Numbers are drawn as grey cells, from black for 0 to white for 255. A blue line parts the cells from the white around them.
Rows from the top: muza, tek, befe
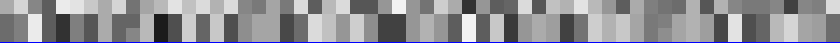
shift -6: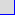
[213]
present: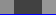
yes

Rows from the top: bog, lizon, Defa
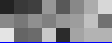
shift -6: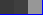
[ 51  57 145]
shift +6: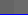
[107 113]
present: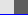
no
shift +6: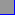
[157]
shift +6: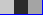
[207  49 170]

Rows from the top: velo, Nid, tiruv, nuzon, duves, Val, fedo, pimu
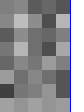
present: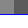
yes
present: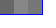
yes
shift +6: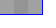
[167 154 167]
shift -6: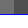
[105  72]
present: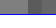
no

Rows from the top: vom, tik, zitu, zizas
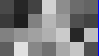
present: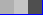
no
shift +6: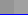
[155 167]
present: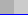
yes

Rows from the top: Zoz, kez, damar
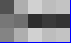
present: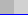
no
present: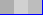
yes

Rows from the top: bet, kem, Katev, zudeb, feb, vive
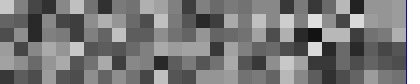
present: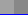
no
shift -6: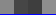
[130  64  56 136]

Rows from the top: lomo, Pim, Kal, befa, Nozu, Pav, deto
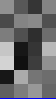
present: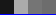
yes
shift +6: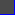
[80]
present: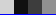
yes
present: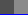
no
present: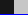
no
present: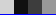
no
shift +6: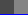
[ 80 138]

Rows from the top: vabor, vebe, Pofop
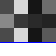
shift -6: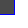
[68]
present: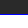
no
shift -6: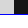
[209  15]
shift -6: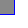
[130]
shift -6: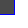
[68]
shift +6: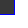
[62]
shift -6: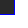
[36]

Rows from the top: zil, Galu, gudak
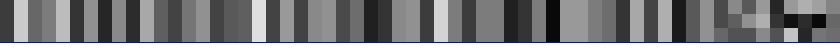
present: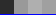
no
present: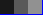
yes
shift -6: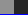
[139  32]
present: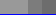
yes
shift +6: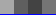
[174 101  73 123]
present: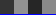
yes

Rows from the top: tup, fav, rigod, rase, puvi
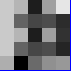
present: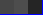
yes
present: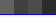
no
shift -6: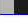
[175  23]
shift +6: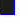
[35]
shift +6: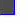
[83]
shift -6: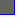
[93]
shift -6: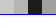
[196 175  23 154]

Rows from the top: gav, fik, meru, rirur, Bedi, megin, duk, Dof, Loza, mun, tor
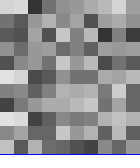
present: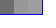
yes
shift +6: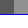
[ 95 151]
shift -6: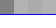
[123 172 165 172]
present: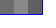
no

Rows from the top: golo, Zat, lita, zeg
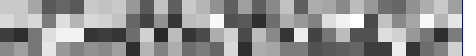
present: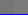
no
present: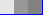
yes
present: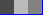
no
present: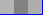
yes

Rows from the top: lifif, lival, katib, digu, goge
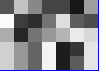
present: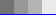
yes
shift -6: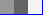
[145  94 237]
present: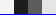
yes
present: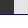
yes

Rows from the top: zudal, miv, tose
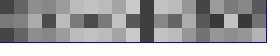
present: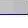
yes
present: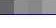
yes
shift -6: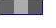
[ 95 166  83]
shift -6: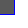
[83]
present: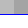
yes

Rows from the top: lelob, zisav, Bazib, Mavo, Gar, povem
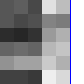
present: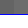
yes
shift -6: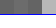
[ 94 102  94 177]
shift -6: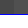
[66 74]
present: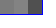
no

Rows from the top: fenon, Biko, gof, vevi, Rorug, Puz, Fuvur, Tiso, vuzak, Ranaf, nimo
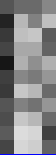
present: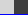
yes
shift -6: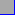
[162]
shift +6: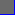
[112]
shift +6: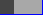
[ 75 174 174]
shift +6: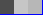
[ 83 204 189]
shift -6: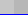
[192 177]
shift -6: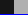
[ 16 170]

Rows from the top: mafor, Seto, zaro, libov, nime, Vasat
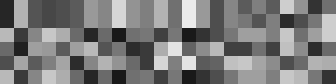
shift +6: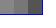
[140 125  90]
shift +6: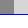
[140 220]
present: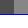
yes
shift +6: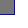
[125]
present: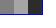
yes

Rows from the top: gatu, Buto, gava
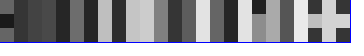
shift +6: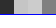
[ 52 203 210 134]
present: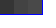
yes
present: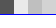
yes
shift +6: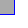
[176]
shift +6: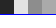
[ 44 233 147 176]
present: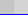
no

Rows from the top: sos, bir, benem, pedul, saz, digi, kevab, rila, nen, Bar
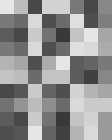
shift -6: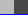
[182  66]
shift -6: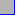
[174]
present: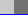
yes

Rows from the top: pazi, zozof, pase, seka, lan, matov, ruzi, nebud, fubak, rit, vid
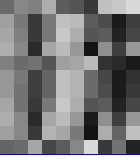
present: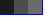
no
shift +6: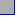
[179]
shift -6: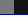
[115  14]

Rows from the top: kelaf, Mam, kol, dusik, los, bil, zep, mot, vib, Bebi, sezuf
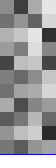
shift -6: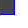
[63]
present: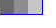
yes
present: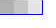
yes
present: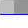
no
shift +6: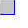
[204]
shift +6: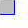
[196]

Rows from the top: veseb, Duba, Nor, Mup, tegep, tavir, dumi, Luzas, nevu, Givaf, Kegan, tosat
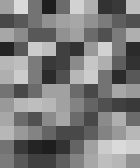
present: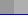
no
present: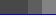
yes
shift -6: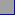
[155]
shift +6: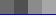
[113  86 145 173]
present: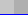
yes
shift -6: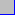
[184]
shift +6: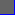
[106]

